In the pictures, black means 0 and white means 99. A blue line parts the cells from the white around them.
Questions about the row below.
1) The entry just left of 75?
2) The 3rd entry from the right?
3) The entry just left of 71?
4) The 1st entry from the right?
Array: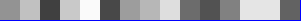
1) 57
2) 89
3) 61
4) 38

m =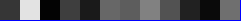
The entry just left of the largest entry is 21
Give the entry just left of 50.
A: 36
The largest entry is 88
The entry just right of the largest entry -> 1
